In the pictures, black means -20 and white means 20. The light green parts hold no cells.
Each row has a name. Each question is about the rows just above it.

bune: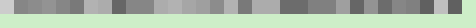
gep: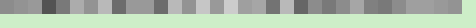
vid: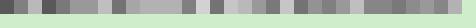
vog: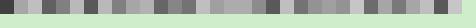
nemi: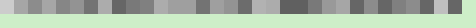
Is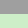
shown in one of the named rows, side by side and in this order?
yes
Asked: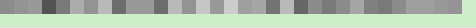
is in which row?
gep

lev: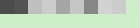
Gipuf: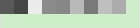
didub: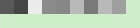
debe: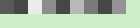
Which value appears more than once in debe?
[-9]
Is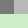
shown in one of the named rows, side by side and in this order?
yes

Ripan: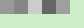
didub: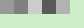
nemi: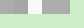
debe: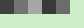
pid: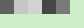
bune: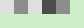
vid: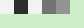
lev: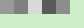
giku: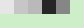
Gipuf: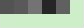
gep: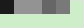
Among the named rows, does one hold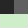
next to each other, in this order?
yes
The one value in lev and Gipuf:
[-6]
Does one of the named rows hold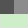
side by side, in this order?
no
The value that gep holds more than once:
[3]
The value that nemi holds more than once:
[7]
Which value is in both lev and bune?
[2]
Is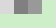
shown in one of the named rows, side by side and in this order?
no

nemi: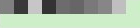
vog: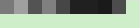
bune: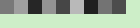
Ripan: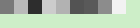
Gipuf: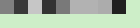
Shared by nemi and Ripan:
[-1]
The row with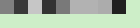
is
Gipuf
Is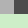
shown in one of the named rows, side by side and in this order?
no
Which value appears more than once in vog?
[-15]
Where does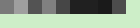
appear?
vog

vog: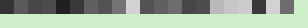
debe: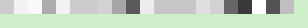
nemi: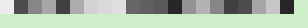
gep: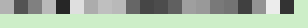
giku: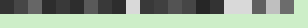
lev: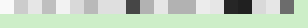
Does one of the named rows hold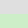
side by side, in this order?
yes
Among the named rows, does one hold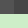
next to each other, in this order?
yes
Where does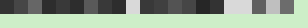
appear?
giku

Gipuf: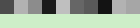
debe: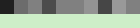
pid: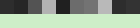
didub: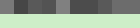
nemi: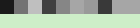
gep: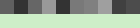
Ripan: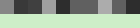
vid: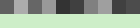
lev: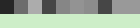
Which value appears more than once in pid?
[-13]
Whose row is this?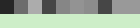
lev
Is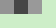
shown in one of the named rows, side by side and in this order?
yes
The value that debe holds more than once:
[0]
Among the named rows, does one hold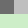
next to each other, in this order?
no
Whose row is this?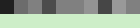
debe

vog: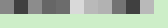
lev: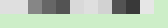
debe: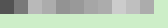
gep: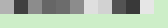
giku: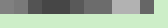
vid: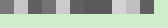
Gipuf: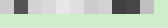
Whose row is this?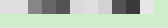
lev
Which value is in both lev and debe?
[-7]
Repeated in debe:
[7]
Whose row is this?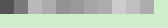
debe

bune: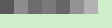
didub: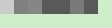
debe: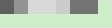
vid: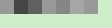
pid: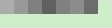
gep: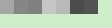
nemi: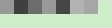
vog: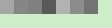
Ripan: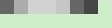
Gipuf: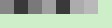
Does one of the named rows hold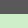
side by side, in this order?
yes
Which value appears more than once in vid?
[4]
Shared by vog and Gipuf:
[1]
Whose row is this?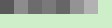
bune
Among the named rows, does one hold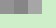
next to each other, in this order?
no
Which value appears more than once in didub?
[-6]

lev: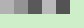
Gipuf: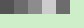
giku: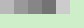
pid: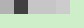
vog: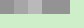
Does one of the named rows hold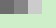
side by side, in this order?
no
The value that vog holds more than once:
[3]
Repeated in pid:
[11]
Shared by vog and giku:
[9]
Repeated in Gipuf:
[-3]
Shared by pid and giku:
[12]
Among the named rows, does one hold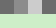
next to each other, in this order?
yes

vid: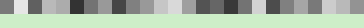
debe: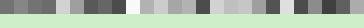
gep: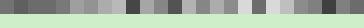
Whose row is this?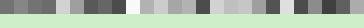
debe
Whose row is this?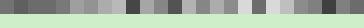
gep

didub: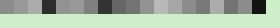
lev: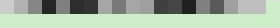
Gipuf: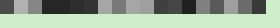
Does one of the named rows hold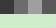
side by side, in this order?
no
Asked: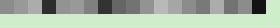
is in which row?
didub
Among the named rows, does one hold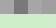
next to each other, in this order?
yes
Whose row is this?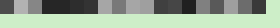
Gipuf

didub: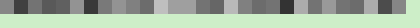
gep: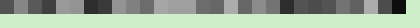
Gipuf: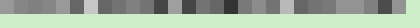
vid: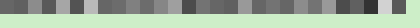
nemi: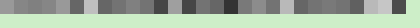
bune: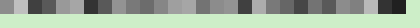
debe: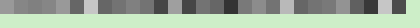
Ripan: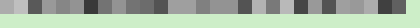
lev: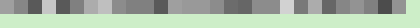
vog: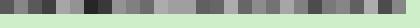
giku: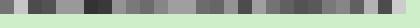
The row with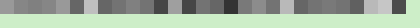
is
nemi
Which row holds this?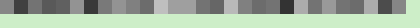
didub
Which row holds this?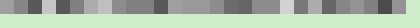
lev
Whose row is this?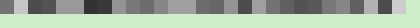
giku
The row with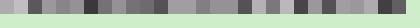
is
Ripan

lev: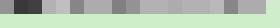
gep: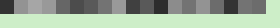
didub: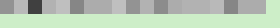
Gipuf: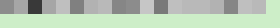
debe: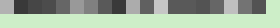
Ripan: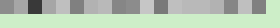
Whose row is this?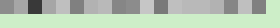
Ripan
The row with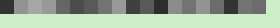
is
gep
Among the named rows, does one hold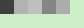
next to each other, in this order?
yes
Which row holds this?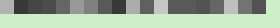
debe

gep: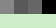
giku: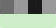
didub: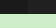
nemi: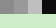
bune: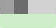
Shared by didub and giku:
[-16]
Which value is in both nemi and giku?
[4]
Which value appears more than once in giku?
[4]
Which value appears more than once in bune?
[13]
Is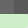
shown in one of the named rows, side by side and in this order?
no
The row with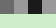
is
giku
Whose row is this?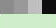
nemi

